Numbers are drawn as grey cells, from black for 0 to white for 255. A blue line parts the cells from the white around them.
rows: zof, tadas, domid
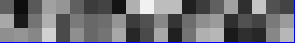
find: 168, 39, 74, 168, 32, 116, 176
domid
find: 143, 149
domid
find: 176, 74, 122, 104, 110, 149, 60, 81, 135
tadas
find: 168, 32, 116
domid

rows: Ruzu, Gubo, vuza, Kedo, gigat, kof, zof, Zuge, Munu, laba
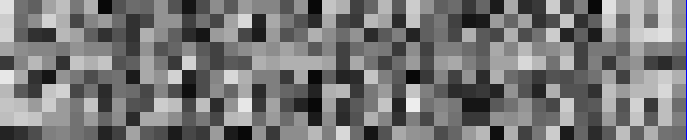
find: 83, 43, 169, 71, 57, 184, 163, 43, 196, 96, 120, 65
Gubo
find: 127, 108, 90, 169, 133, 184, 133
Kedo
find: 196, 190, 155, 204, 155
Zuge
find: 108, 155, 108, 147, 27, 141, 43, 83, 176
Munu
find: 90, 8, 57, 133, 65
kof
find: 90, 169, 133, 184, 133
Kedo

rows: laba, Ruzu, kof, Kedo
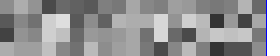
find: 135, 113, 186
Kedo
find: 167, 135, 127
laba

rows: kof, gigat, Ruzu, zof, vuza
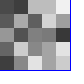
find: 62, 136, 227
vuza
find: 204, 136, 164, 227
zof
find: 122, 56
Ruzu
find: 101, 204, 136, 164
zof
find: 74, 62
kof

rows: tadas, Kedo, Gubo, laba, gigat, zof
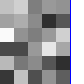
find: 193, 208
tadas
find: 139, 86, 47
gigat
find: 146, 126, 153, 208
Gubo
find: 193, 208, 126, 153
tadas
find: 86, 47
gigat
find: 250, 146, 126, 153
Gubo
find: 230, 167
laba

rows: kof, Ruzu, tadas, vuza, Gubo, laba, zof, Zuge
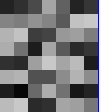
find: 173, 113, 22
zof
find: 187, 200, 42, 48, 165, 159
Zuge
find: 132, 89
Ruzu

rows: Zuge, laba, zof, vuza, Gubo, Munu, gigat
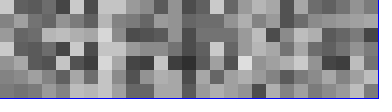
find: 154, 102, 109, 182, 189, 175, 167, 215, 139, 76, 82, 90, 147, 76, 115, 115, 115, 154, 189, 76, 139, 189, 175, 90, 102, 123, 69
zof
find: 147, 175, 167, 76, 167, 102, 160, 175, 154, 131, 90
Munu
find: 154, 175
gigat
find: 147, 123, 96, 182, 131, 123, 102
laba
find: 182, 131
laba
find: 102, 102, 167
gigat

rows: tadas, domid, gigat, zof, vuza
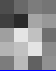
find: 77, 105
tadas
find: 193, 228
zof

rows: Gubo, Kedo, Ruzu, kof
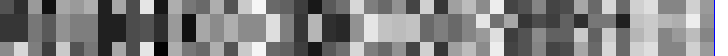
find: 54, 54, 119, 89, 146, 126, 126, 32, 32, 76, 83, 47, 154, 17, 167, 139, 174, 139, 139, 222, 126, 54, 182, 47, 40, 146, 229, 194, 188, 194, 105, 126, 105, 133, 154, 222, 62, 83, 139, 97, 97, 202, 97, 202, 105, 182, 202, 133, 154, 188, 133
Ruzu
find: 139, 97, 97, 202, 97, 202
Ruzu

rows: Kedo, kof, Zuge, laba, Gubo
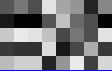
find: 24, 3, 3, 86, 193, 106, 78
kof
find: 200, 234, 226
Zuge
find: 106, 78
kof
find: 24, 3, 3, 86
kof
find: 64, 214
Gubo
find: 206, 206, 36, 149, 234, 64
Gubo
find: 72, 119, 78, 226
Zuge

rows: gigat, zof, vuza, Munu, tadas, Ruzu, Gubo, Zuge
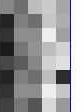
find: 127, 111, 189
Ruzu

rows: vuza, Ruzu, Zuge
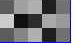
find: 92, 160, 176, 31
vuza
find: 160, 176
vuza

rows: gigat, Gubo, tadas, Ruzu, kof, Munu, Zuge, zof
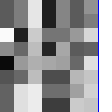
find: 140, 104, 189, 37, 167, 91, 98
Ruzu
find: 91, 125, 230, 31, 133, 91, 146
gigat
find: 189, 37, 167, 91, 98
Ruzu
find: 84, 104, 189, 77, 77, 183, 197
Munu

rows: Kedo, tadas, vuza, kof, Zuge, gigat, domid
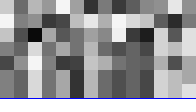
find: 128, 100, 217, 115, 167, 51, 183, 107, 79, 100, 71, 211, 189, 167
gigat
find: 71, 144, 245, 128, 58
Zuge
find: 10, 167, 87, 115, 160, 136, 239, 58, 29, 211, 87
vuza
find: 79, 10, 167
vuza

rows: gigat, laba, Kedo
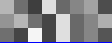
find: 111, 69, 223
laba
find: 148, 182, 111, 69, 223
laba
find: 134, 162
gigat
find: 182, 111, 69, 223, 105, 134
laba
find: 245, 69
Kedo
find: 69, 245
Kedo

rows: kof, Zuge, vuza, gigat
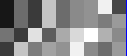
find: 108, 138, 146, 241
kof
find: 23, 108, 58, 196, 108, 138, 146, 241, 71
kof

